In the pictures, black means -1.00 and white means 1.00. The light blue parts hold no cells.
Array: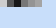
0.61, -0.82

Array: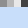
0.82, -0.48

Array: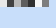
0.93, -0.62

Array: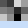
0.69, -1.00

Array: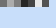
0.82, -0.70

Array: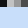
0.52, -0.87
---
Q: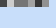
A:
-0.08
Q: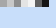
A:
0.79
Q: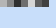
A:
-0.14
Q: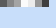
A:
0.97
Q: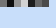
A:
0.65
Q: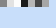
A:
-0.80
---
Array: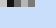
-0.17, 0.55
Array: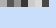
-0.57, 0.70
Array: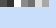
0.09, 0.99
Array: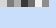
-0.56, 0.89
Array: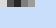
-0.69, 0.71
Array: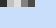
0.74, 0.74
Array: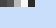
0.46, 0.94
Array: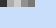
0.60, 0.60
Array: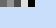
-0.40, 0.75
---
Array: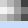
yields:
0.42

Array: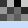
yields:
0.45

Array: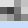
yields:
0.75

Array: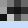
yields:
-0.06

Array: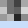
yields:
-0.14

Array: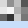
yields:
0.13
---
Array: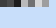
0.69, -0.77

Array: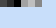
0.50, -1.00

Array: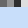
0.74, -0.64

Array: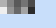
0.87, -0.66

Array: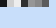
0.86, -0.83

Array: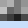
0.51, -0.76

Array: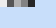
0.85, -0.70

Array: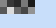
0.71, -0.80
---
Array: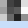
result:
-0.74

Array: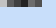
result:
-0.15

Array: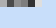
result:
-0.61

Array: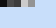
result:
0.59

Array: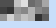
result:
-0.60

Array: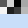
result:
-0.53

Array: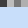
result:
-0.06

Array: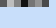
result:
0.16

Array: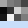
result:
-0.37

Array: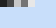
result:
-0.09
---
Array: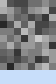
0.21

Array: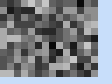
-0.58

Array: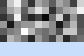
-0.26

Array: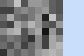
0.42

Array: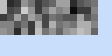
0.03

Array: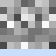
0.01

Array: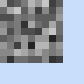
0.07
